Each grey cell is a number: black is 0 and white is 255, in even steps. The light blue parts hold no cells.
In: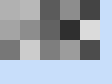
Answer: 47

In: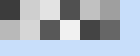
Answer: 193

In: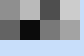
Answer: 78

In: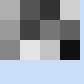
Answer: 119

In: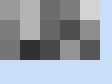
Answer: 79

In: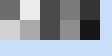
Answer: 123

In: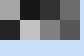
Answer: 50

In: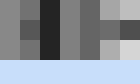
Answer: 108

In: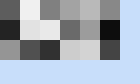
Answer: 156
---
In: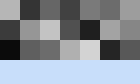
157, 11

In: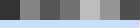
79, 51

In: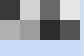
230, 176

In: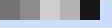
22, 116

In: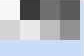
91, 211

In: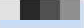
143, 226

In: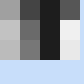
86, 187

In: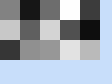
60, 54

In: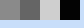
3, 138
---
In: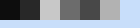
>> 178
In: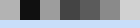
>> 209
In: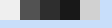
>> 209
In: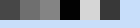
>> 56
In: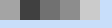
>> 203
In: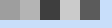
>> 91
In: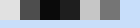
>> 117
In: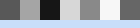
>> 102
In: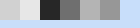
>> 151
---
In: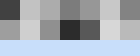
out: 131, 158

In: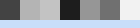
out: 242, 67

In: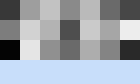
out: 71, 4

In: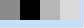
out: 217, 139

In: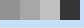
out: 53, 146

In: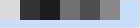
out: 135, 219

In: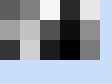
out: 231, 53

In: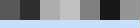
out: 149, 88

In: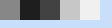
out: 240, 135

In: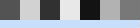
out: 120, 83
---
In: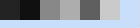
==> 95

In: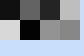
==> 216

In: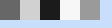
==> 154

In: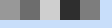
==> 125

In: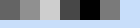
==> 1

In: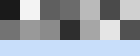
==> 186

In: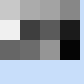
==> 240

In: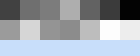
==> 98

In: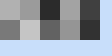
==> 64
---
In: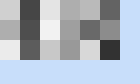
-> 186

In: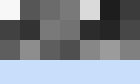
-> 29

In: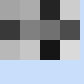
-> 36

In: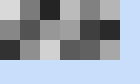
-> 129

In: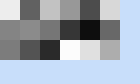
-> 76

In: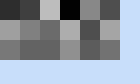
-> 136
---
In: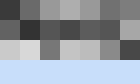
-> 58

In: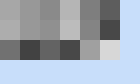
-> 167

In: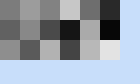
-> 124

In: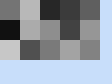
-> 116

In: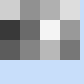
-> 207

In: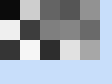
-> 11

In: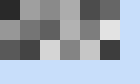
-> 41

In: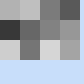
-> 178

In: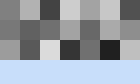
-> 128

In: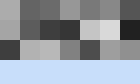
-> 172
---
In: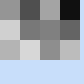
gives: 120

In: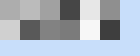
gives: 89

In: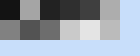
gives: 83

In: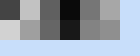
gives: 159

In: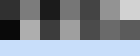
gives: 174

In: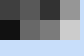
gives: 104

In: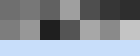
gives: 151
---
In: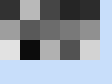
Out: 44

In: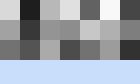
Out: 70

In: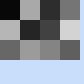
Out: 117

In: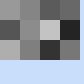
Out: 104

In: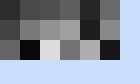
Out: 106

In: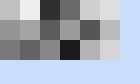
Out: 222

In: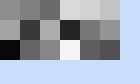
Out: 195
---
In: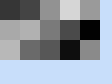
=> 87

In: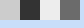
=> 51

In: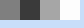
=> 58

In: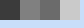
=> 128

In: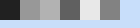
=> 96

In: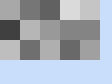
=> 175

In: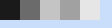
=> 196

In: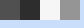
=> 45

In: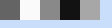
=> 137

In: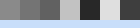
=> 40
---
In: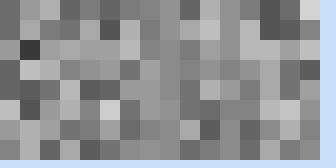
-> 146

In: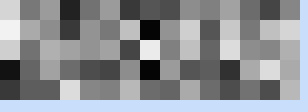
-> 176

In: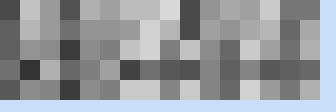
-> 175

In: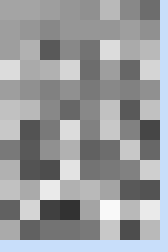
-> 83

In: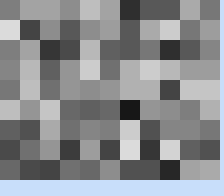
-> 119

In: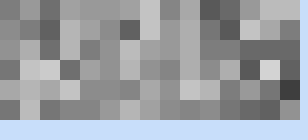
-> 97
